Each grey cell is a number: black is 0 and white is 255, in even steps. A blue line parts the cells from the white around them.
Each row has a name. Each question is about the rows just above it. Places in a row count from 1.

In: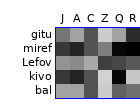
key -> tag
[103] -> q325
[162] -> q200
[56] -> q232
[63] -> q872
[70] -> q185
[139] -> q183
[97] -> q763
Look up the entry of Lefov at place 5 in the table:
q185
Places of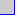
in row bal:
4

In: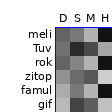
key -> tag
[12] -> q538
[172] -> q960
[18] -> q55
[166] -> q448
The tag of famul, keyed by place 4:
q55
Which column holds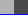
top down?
M

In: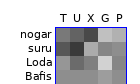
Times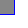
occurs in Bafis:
0
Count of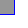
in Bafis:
0

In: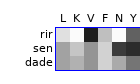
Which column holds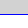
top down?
F
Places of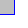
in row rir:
4
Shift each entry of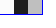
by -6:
[245  24 185]

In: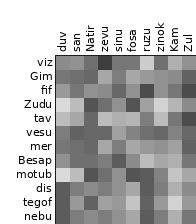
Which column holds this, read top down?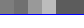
ruzu
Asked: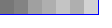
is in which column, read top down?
Kam
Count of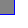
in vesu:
2
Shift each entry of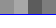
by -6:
[139 161  86 119]
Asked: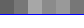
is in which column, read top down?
Zul
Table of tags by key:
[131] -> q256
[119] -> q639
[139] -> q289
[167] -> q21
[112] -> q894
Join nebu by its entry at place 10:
q639

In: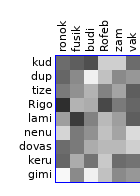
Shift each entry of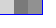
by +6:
[219 128 151]
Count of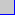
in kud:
0

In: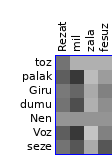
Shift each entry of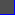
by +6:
[84]
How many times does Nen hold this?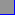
4
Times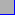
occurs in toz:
3
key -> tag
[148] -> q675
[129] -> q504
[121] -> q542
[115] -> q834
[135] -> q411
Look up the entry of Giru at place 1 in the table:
q542
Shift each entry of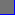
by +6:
[121]

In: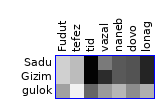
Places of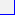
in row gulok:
2
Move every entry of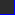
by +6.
[50]
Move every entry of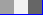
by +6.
[167 248 108]
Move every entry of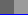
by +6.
[108 161]
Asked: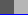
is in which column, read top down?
naneb

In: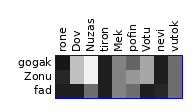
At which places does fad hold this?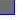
3 6 9
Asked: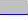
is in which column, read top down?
Dov

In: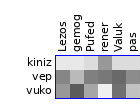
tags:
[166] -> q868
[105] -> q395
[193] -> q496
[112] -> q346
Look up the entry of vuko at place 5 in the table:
q346
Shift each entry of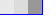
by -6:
[226 214 146]
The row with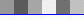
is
vuko
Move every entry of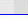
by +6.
[238 226]
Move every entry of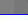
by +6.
[134 126]
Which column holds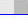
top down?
gemog
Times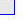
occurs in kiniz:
2

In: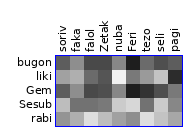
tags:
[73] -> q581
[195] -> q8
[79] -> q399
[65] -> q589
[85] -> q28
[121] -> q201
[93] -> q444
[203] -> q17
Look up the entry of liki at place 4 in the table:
q28
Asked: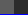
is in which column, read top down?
pagi
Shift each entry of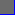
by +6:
[113]
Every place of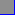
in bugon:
2
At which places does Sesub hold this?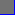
2 3 7
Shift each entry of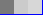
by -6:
[115 197 209]

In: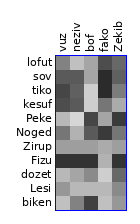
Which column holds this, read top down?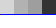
neziv
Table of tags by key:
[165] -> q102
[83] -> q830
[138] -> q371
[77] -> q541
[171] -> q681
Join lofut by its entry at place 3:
q102
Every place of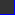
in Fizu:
1 2 3 5
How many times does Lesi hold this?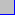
0
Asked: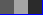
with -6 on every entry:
[ 84 159  37]
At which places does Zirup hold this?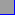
1 2 3 5
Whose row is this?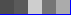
kesuf

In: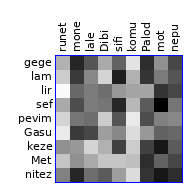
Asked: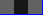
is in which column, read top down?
mot
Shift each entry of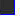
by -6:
[39]

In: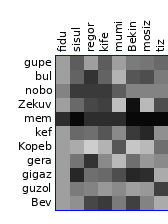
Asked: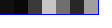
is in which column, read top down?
Bekin
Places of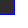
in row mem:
1 3 4 5
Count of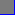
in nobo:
0
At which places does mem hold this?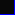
2 6 7 8
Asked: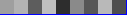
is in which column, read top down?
mumi

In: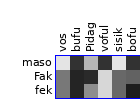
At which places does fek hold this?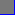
1
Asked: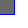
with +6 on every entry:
[110]
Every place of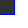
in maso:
2 4 6

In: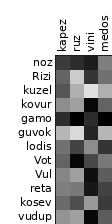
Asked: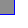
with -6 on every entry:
[135]
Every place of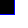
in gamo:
2 4
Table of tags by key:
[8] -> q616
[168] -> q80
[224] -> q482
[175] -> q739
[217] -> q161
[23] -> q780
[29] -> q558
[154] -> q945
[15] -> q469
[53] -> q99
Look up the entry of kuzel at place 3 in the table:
q482

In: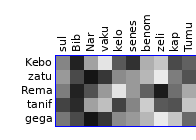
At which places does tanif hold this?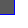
8
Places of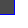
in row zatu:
2
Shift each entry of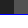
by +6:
[40 88]
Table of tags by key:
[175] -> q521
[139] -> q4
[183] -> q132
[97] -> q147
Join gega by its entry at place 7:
q132
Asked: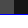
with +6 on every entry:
[80 27]
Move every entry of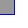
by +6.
[159]
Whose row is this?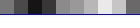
gega

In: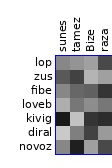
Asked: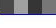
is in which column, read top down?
raza
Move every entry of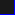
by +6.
[31]
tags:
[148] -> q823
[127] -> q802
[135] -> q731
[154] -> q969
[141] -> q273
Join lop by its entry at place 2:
q823
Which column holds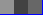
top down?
tamez

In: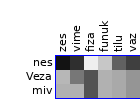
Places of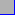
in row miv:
1 2 4
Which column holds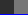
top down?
vime
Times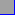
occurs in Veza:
0

